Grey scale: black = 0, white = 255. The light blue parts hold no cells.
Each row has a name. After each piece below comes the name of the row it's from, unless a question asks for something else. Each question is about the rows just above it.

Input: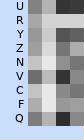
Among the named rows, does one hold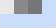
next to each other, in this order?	yes
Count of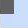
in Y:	1
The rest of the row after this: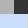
[58]
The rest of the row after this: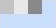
[118]
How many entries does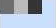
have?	3
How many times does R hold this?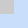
0

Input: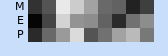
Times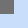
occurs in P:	1
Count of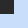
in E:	1

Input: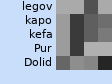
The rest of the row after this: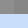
[37]
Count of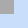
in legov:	3
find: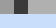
Pur
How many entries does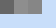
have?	3
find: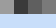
kefa
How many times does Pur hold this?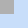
2
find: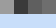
kapo

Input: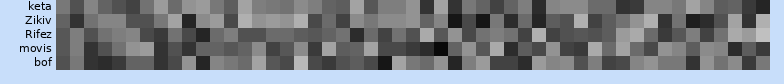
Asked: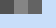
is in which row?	keta
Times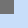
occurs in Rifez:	7
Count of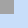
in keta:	4
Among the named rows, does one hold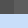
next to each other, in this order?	yes
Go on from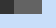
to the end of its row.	[ 87  99 139  66  87 139  58 163  93  99 163  73  73  58  44   9  99 147
  87 170  44  93  73 147  66  58 170 107 163 107  73 147 133  93 139 133
  44  93  58]

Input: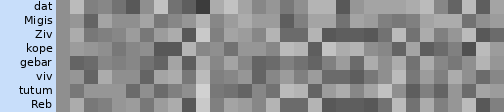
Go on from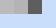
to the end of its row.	[194 172 180 143 135 100 164  94 107 128  80 187 156]
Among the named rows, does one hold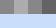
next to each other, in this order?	no
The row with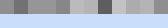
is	kope
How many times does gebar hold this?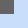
4
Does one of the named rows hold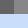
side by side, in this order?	yes
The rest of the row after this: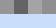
[143 164 120 135 150 180 135 156 172 156 156  94 128 164 164 114 164 156
 128 120 128 164 172 172 114 143 156]

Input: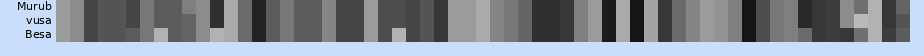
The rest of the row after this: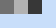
[100]
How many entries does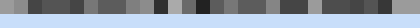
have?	30
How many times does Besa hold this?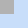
4
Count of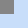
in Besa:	3

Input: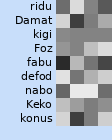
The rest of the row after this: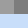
[143]
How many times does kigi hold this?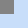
3
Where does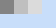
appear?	Foz
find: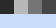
fabu
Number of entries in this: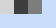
3

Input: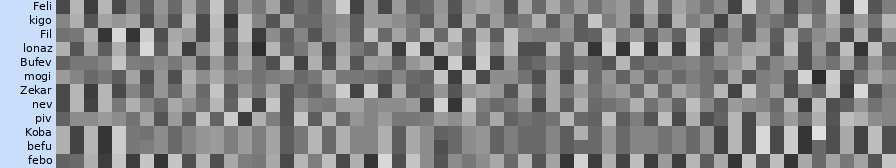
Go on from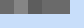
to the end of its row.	[149 106 133 133 114 133 106 149  67 182  73 216  73 204  53 106  79 169
  67 190  79]
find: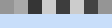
Bufev
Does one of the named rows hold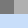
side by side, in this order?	yes

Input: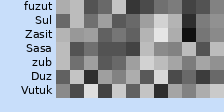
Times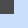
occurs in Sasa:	0
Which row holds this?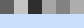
Vutuk
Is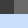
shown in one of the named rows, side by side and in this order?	yes
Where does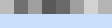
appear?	Sul
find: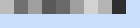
Sul
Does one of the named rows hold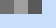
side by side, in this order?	yes
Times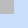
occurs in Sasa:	4

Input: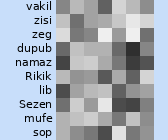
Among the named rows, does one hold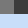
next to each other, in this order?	yes
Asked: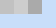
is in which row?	mufe
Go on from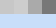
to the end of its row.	[60 83]
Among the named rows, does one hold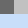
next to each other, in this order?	yes
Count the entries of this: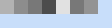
7

